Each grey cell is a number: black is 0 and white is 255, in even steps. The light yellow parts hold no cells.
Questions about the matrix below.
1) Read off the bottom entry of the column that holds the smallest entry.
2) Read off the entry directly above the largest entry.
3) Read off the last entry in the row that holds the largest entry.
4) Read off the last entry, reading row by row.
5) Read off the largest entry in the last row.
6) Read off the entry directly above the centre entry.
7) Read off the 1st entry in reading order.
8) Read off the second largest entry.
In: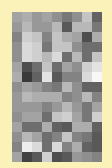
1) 66
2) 227
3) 247
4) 131
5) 207
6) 89
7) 163
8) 238

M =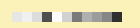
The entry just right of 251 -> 209
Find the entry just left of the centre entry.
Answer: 251

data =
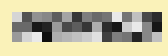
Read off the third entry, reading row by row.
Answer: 145
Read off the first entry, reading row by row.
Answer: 213
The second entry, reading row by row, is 82
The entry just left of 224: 204
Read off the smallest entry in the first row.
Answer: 44
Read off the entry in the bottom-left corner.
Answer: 154
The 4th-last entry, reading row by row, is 116
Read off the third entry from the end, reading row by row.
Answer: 35
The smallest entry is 14
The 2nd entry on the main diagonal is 105
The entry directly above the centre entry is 126
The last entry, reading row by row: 192
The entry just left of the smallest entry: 233

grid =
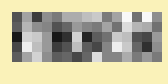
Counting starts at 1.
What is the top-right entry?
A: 142
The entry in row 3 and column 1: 24
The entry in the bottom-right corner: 122
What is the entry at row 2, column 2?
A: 181
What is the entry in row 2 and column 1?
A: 93
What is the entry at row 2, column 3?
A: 142
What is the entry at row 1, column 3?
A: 60
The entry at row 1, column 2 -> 163
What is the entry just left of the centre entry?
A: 210
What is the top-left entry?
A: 82
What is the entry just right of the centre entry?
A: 93
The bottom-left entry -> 93
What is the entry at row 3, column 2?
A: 210

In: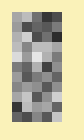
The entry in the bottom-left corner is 100
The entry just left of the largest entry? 155
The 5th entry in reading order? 77
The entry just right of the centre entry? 65
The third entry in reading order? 112
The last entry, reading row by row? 197
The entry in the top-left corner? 166
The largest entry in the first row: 188
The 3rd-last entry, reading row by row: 134
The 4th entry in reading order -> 54
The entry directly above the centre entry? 230
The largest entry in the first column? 218
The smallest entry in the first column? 54
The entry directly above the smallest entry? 123
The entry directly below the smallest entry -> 166
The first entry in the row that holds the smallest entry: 177

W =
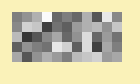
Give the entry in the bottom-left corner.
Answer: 167
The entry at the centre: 104
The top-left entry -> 126
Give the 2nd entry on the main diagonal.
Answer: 209
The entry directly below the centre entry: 209
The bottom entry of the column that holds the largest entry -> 176
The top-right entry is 136
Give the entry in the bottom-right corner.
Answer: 167
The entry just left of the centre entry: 167
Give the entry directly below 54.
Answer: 146
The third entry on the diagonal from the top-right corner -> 104
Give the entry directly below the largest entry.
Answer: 64
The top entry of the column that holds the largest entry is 250
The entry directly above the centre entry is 95
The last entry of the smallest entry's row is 114
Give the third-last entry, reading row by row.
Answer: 209

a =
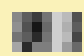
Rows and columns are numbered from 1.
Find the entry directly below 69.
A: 105
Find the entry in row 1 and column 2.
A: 93
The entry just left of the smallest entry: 81
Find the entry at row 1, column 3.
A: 60
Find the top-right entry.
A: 81
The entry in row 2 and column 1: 144
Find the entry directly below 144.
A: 116
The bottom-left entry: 165

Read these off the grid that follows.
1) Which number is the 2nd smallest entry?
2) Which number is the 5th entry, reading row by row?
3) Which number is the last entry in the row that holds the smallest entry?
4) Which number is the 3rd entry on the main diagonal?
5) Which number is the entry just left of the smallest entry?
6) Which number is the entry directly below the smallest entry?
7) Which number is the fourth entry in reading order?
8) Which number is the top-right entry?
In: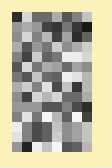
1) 35
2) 172
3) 24
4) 130
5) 55
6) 97
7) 107
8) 195

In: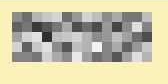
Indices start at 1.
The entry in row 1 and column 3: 179
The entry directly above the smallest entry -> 86
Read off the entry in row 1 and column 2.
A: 110
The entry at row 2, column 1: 98
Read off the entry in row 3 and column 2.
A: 211
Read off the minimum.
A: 48
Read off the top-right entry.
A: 190
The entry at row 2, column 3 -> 59
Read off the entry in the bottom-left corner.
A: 131
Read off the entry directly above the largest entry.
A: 140
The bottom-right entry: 179
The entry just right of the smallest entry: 190
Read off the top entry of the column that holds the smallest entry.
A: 199
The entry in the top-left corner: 140
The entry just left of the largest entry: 179
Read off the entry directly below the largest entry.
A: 110
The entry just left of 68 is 152
